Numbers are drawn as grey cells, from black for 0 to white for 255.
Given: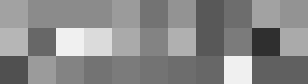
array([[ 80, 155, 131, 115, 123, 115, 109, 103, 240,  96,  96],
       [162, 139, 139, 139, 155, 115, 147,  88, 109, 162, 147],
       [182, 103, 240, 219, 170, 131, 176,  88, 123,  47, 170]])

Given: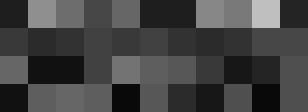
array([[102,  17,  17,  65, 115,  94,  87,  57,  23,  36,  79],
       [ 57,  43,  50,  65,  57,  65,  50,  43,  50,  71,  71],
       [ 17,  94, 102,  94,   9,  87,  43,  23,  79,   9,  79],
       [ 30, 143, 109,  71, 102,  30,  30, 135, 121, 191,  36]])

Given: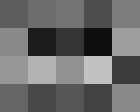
array([[137,  29,  53,  15, 157],
       [101,  72,  86,  66, 137],
       [ 93, 109, 116,  78, 124],
       [151, 178, 145, 193,  59]])

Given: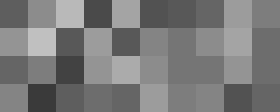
array([[101, 125,  66, 148, 171, 140, 117, 117, 148, 109],
       [148, 192,  88, 156,  88, 132, 117, 140, 164, 109],
       [132,  58,  94, 109, 101, 156, 125, 132,  82, 101],
       [ 94, 140, 185,  74, 164,  82,  88, 101, 156, 125]])

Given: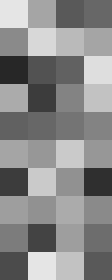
array([[229, 165,  89, 103],
       [ 39,  82,  97, 222],
       [ 97, 103, 116, 131],
       [171,  60, 131, 194],
       [ 60, 202, 145,  47],
       [124,  67, 158, 109],
       [158, 145, 171, 138],
       [138, 216, 186, 165],
       [ 75, 229, 194,  89],
       [165, 151, 202, 151]])

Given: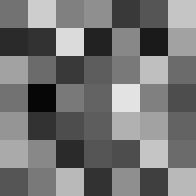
array([[170, 136,  42,  85,  77, 197, 107],
       [162, 107,  57,  93, 121, 191, 107],
       [149,  50,  77,  93, 177, 162,  99],
       [114,   6, 121,  99, 227, 128,  77],
       [114, 205, 128, 143,  57,  85, 197],
       [ 85, 121, 185,  50, 143,  63, 185],
       [ 42,  50, 219,  34, 136,  26, 162]])

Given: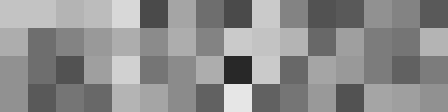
array([[145, 110,  82, 159, 209, 117, 139, 173,  40, 202, 104, 165, 153,
        124,  97, 124],
       [145,  89, 117, 104, 180, 165, 139,  97, 230,  97, 117, 153,  82,
        165, 159, 145],
       [173, 110, 131, 153, 173, 139, 173, 131, 202, 195, 180, 104, 159,
        124, 117, 180],
       [195, 195, 180, 188, 216,  74, 165, 110,  74, 202, 131,  82,  89,
        145, 131,  89]])

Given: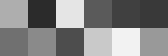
array([[112, 138,  77, 201, 242, 153],
       [174,  43, 229,  90,  64,  57]])

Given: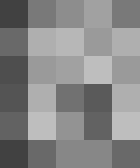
array([[ 84, 175, 113,  90, 175],
       [ 65, 105, 135, 135, 105],
       [ 65, 121, 141, 161, 121],
       [ 98, 190, 147,  98, 190],
       [ 78, 154, 161, 190, 154],
       [105, 175, 183, 154, 175]])
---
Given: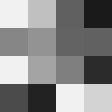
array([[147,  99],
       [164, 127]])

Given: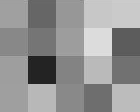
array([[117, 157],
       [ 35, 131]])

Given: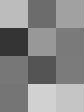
array([[152, 122],
       [ 84, 123]])

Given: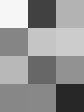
array([[197, 204],
       [103, 146]])

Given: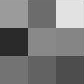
array([[137, 133],
       [ 98,  77]])

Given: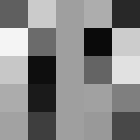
array([[107, 159],
       [ 14, 159]])

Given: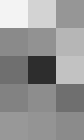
array([[146, 182],
       [ 45, 194]])

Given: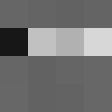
array([[193, 177],
       [ 98, 101]])
